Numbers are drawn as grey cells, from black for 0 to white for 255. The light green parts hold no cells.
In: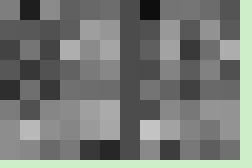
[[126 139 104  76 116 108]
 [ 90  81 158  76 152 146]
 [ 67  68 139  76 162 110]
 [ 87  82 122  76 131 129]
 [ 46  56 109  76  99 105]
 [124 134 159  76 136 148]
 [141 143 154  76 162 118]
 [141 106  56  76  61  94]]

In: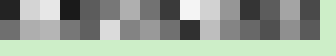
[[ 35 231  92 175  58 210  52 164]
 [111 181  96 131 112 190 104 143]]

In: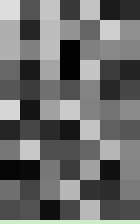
[[221 196 194  43]
 [174 188 101 143]
 [176 190 128 131]
 [103 165 197  36]
 [ 86 112 131  71]
 [214 161 129 138]
 [ 37  42 195  86]
 [119  79 101 135]
 [  5 120 161 132]
 [111 123  50 122]
 [ 75  15 184  74]]

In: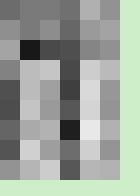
[[108 122 176]
 [143 141 154]
 [164  74 133]
 [130 197 205]
 [ 80 160 217]
 [ 77 154 212]
 [101 178 232]
 [ 84 158 207]
 [147 204 182]]

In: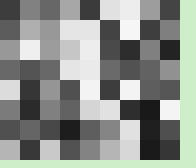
[[ 61 103  59 237  68]
 [ 92 152 229 246 127]
 [152 156 237  45  35]
 [104 104 234  82 145]
 [220 149 243 243  86]
 [123 128 213  46 244]
 [ 80  72  94 225  79]
 [181 201 131 215  54]]

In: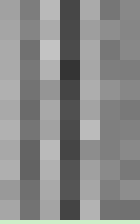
[[161 185 170 136]
 [165 171 158 134]
 [170 195 169 136]
 [170 178 167 125]
 [176 149 173 135]
 [169 168 163 121]
 [177 162 187 129]
 [168 186 141 137]
 [175 177 160 121]
 [153 169 166 141]
 [166 164 179 113]]

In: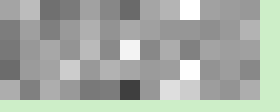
[[164 112 161 106 180 161 152]
 [125 127 175 168 150 143 179]
 [120 167 186 243 172 163 160]
 [108 163 153 166 158 147 136]
 [173 173 121  63 222 157 173]]
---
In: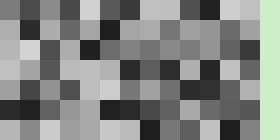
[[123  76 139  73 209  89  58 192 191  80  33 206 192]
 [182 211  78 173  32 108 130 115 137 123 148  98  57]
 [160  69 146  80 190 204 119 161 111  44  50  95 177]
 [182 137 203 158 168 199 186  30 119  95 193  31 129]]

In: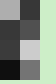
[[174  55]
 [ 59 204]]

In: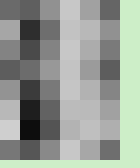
[[106  95 145 199 161 101]
 [131  74 131 199 172 122]
 [147  59 121 197 178 133]
 [207  13  84 179 191 175]]

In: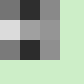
[[116  46 137]
 [122  44 143]]

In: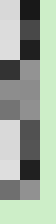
[[216  24]
 [221  31]
 [141 140]
 [217  81]
 [222  32]]

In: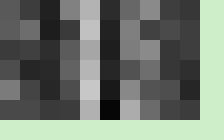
[[ 89  61  33 129 179  44 103 138  62  55]
 [ 59  64  46  91 166  30 125 138  55  62]
 [123  68  39  77 199  25 136  83  78  38]]
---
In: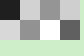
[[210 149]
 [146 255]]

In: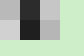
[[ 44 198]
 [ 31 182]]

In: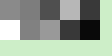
[[125  79]
 [129 153]]

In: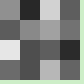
[[ 40 210]
 [137 161]]

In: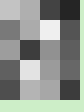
[[175  67]
 [171 239]]

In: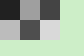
[[159  68]
 [ 78 217]]

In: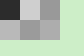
[[207 153]
 [155 173]]
